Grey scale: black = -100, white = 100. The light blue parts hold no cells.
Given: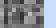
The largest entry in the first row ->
26
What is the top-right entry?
-32
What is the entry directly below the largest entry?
15
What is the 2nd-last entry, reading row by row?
-20
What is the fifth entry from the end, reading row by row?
-8
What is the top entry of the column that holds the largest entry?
15
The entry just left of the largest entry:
-20
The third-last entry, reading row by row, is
-20
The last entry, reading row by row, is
-8
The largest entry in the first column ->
37
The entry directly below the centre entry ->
-56
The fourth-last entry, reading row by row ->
-8
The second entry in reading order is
-56
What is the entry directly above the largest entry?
3
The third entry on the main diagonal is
-20
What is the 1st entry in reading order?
15
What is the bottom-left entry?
15
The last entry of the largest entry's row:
26
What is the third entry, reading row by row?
-8
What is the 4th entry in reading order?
-32
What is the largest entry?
50

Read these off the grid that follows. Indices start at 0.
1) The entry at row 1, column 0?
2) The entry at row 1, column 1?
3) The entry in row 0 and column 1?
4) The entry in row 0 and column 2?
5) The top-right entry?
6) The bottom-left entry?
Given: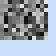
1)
10
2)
10
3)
32
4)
-73
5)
78
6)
0

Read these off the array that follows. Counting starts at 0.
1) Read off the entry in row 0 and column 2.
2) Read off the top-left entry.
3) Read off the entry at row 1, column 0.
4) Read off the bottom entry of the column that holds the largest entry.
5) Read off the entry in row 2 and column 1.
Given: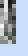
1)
-81
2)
5
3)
-61
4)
5
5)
79

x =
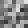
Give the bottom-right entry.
-51
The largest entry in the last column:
74
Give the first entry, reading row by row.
-7
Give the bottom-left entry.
-18
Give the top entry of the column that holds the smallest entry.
40
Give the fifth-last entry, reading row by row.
17
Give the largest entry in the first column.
17
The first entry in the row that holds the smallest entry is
-7
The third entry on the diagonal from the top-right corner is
74
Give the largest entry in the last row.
50
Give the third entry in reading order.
50
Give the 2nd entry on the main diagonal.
50
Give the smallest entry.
-63

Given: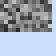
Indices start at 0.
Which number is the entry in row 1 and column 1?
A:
48
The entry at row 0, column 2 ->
11
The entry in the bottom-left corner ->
-34
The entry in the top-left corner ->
0
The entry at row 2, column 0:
-22
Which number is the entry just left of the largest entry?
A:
-22
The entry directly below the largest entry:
-22
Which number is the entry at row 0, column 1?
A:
-46
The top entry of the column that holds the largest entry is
48

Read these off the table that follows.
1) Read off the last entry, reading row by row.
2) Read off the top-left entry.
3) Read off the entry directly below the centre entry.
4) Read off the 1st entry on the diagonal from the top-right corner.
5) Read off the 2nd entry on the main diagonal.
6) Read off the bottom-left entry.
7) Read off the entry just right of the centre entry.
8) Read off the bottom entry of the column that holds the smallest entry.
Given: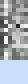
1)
-3
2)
-3
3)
56
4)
-3
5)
90
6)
-3
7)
43
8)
-16
